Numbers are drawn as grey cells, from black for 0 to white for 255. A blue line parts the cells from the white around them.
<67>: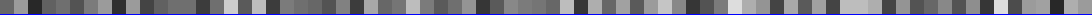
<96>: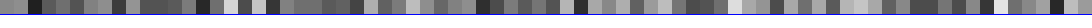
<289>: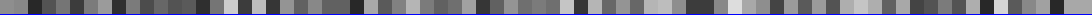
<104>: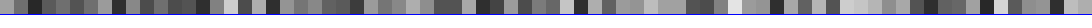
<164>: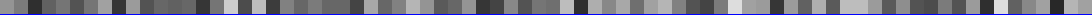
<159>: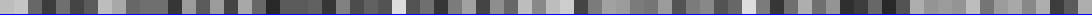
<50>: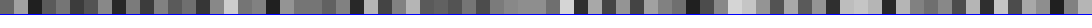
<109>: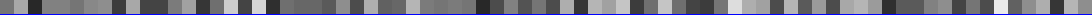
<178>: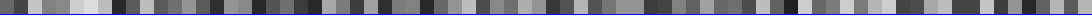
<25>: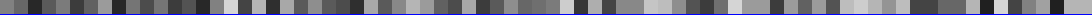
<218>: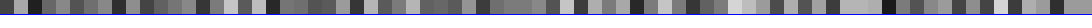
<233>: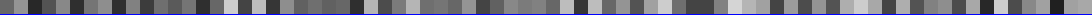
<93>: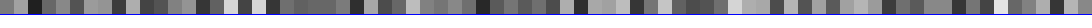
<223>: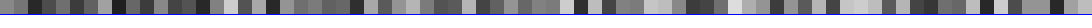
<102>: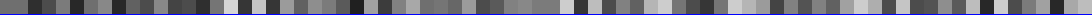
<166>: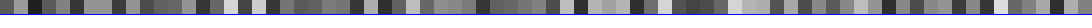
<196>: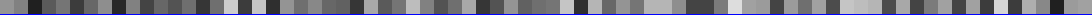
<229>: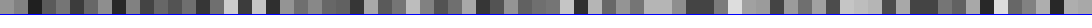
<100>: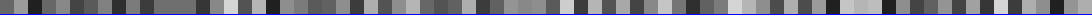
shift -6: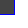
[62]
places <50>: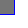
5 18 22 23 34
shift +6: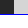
[ 46 219]
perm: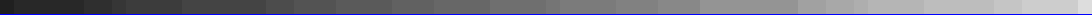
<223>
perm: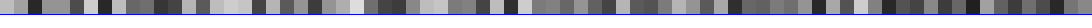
<223>
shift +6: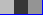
[195  60 154]
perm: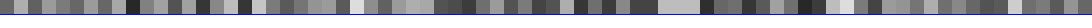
<67>

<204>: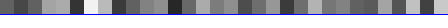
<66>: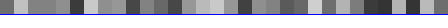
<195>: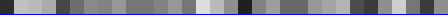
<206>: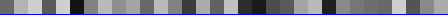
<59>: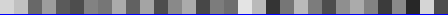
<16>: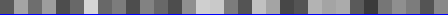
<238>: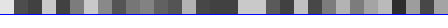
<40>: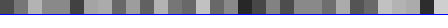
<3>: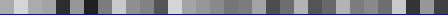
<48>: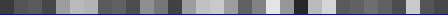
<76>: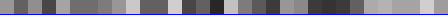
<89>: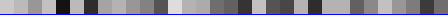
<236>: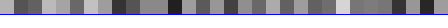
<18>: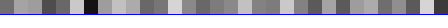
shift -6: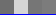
[104 207 112 118]
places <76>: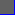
2 11 12 15 26

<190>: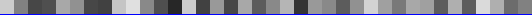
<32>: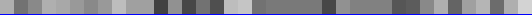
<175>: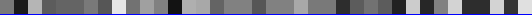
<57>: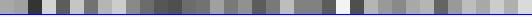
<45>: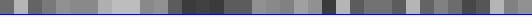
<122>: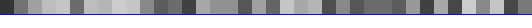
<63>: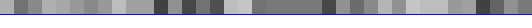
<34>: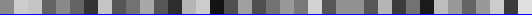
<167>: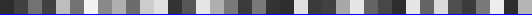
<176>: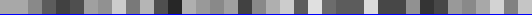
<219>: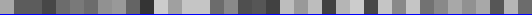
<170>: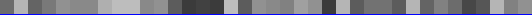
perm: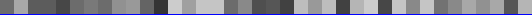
<219>
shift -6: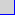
[205]
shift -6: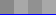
[131 162 139 162]
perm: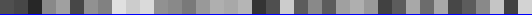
<176>
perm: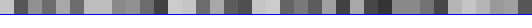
<122>

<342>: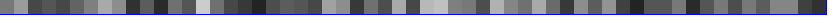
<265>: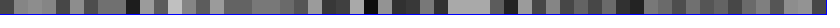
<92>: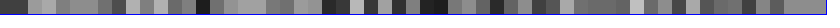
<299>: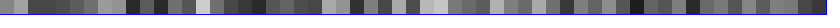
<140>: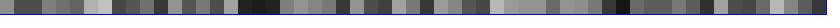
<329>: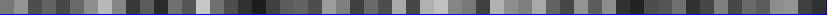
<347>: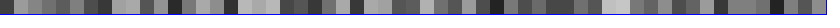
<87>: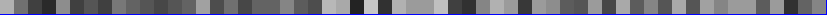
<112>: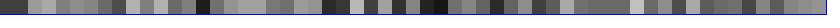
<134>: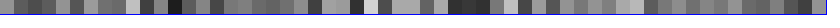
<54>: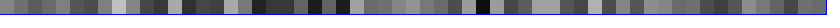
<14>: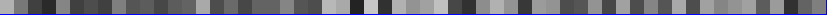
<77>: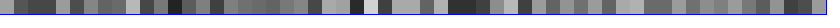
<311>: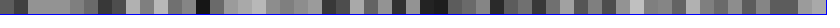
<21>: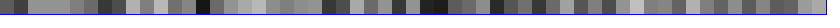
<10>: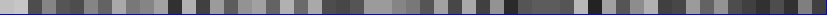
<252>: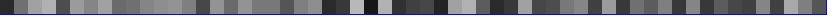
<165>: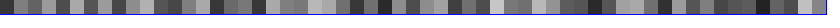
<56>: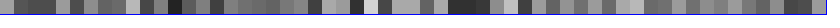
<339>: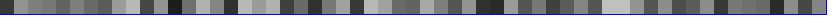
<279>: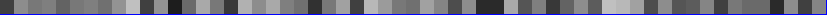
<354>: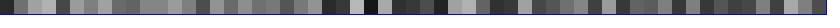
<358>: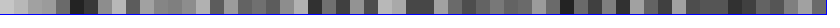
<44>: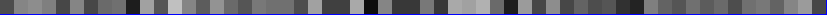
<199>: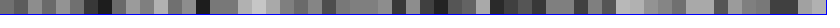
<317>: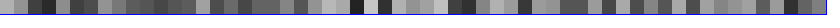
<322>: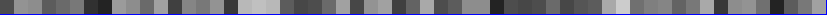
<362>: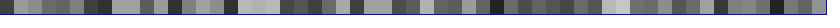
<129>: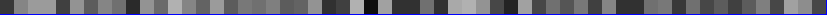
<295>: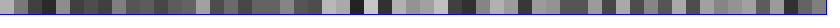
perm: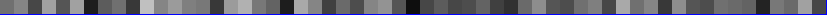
<44>
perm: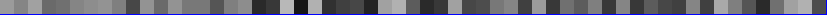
<252>
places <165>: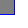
2 14 21 51
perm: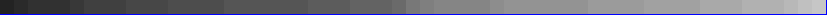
<317>
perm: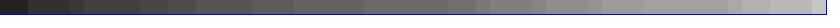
<362>
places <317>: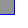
2 8 23 30 40 53
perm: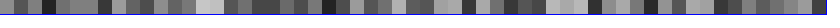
<347>

